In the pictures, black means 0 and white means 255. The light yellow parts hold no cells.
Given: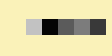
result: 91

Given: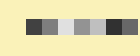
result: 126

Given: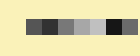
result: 106

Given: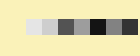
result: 130

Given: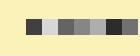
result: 113

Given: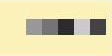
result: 116

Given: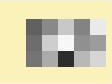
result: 156

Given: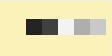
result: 174

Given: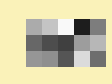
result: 143

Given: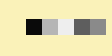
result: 138
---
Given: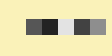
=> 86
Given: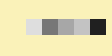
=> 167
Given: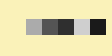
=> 84
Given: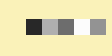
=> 147
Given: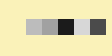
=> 161
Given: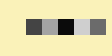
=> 107
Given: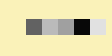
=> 160
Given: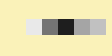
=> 165
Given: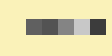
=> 96
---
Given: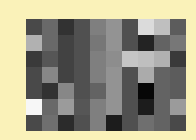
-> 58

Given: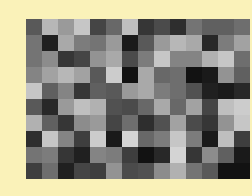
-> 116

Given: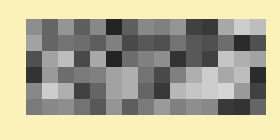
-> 80

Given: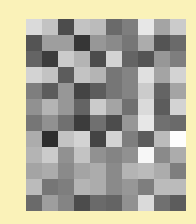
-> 100

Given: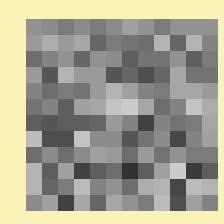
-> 109
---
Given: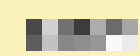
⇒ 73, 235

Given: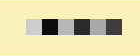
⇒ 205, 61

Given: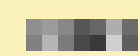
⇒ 143, 94

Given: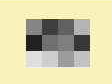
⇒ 133, 194

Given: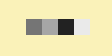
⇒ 117, 234

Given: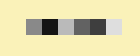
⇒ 137, 222
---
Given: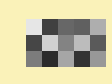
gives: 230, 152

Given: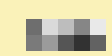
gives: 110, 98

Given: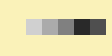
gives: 208, 79

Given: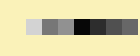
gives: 211, 103

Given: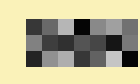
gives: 55, 5

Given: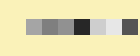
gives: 165, 84

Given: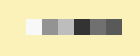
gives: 248, 89
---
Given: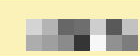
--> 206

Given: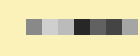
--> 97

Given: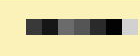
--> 42

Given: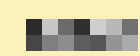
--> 206

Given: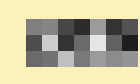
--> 155

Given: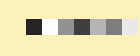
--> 181
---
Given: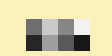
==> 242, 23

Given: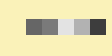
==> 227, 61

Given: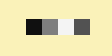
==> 244, 16

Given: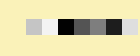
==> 243, 2

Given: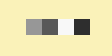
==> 248, 46

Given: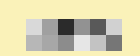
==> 230, 43
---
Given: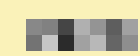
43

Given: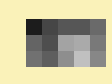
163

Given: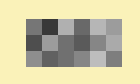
112

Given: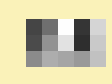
226

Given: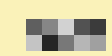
120

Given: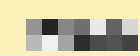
164
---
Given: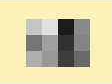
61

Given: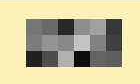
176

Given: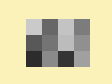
52

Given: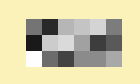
67

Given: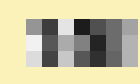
199

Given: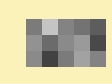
123

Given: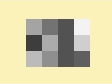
82

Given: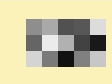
17
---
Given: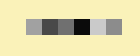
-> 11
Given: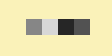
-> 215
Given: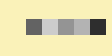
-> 148
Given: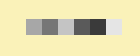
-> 90
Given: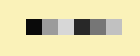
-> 40
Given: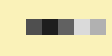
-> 97
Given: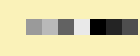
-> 0
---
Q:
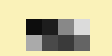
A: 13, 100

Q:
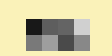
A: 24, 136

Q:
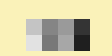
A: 196, 31

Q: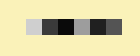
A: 207, 84

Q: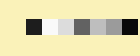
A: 29, 10

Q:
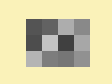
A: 84, 145

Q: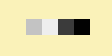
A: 195, 2

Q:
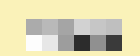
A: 171, 58

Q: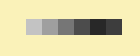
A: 195, 61
